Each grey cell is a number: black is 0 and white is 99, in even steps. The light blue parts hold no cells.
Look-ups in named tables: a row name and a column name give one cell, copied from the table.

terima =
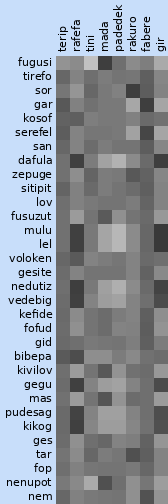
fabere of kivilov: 42
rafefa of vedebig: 25
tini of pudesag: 51
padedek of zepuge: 47
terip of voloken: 40
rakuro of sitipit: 42
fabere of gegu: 43
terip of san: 40
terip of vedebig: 42
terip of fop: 43
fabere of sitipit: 37
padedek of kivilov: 57
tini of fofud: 45
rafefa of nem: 50
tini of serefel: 46
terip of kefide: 41
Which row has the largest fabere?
fugusi

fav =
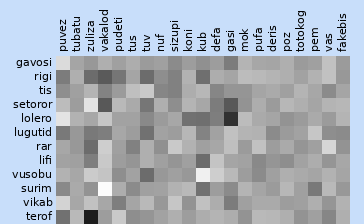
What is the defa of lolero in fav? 49
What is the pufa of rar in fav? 75
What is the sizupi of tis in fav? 50
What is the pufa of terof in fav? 72
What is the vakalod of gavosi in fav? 68
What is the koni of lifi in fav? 62
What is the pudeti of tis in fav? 60
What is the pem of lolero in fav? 66
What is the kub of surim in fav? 44
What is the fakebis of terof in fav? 68
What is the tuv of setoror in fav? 46
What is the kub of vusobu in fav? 93
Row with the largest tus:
tis

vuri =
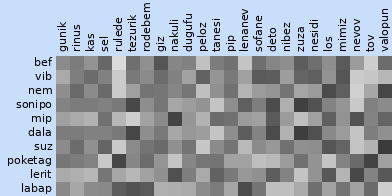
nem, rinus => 41
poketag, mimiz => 51
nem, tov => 65
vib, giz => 42
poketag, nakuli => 76
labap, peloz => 54
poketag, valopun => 62
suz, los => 33
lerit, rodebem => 63
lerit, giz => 56
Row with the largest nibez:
labap

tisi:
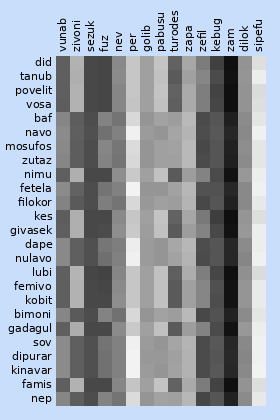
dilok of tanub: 58
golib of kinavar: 60
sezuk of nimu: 28
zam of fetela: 15
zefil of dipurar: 29
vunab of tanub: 37

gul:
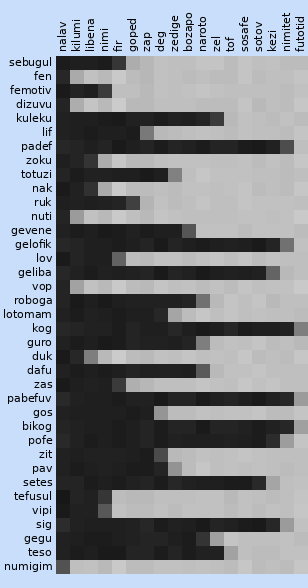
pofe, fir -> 11
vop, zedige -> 74
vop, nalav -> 14
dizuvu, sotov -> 72
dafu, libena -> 12
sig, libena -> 12
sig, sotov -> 10
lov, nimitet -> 74
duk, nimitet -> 73
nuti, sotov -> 75
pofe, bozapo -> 12
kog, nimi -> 13
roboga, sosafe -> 74
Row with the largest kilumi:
numigim

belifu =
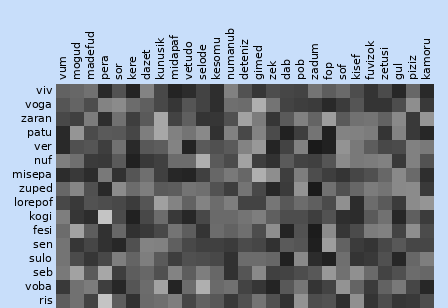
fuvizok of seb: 41
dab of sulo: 13
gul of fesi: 26
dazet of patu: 49
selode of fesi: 20
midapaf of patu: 50
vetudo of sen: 28
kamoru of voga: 22
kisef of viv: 30
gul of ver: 29
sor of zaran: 44
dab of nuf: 35
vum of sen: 45
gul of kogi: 15
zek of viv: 30
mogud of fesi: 63

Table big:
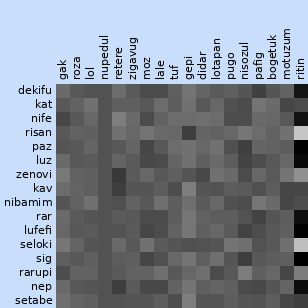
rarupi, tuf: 34
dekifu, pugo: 37
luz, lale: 29
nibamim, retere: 31
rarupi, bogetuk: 40
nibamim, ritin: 30
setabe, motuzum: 27
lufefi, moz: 27
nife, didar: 43
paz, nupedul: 32
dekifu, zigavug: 35
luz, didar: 37
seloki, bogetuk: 34
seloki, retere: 41
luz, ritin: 4
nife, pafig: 41
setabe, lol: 37
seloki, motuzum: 43
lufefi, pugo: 35
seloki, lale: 35
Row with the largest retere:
nife

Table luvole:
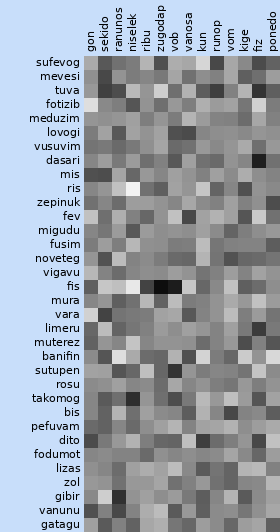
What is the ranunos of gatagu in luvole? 50
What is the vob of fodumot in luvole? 52
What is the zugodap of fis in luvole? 5
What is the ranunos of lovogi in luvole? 34
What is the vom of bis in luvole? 28
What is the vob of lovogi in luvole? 31
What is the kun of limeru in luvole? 58
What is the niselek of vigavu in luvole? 52
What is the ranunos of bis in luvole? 70
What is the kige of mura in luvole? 59
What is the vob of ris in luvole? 63
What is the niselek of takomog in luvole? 18
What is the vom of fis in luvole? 75
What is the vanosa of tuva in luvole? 69
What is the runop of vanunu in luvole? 54
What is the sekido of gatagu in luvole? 35
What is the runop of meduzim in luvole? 51
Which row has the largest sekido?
gibir

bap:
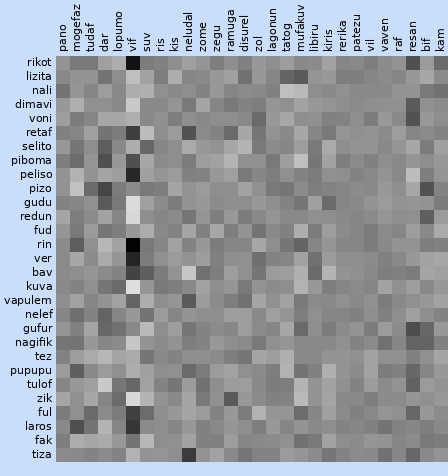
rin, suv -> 47
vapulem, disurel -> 44
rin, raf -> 57
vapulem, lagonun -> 56
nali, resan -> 57
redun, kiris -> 55
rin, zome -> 59
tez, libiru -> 53
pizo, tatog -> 46
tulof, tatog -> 49
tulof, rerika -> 56
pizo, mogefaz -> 75

